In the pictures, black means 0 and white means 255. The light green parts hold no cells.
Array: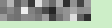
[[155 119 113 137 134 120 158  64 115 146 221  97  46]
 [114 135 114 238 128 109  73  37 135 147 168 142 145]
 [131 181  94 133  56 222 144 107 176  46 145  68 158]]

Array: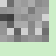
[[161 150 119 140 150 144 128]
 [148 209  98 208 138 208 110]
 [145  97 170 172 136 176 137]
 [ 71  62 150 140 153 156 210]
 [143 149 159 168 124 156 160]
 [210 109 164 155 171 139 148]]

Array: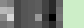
[[110 121  71  85  89  93  66  41  99]
 [137 214  71  85  89 153  53   0 119]
 [185 178  71  85  89  93  66  41 112]
 [137 123  71  85  89  93  66  41  99]]

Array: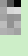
[[176 171 161]
 [188 146 183]
 [162 146 149]
 [169 214 219]
 [150  79   3]]

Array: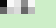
[[104 204 219 103 186]
 [ 11 249 230 141 246]]

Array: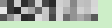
[[ 84 145 201  41  50 220 197  71 215 108 147 169 146  89]
 [232  57  34 198 166 101 200  88 213 177 147 208 194 217]
 [138  58 203  45  83 210  70  42 208 198 135 193 189 213]]

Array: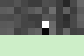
[[ 93  97  65  73  92  99   7 110  64 100  64  68]
 [ 89  91  82  69  70  62 255 106  59  50  72  94]
 [ 77  75  82  70  61  61  88  83  60  44  72 100]
 [ 93  97  64  77  89  99  69 110  59  95  61  91]
 [ 75  74  84  70  60  60  79  76  61  38  73 104]]

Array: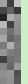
[[136 145  88]
 [143 151  78]
 [132 102 153]
 [ 64 111 120]
 [150 124 117]
 [122 177 124]
 [167 101 117]
 [145 113 140]
 [184  65 144]
 [ 35 171 152]
 [ 71  99  57]
 [161  63 197]]
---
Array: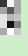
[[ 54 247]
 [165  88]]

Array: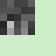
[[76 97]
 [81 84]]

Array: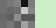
[[111 120]
 [112 104]]

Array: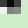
[[ 58  10]
 [242 128]]

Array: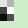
[[229 182]
 [ 66 251]]

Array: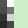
[[ 83 248]
 [ 75 115]]

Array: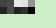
[[66 71]
 [36 73]]
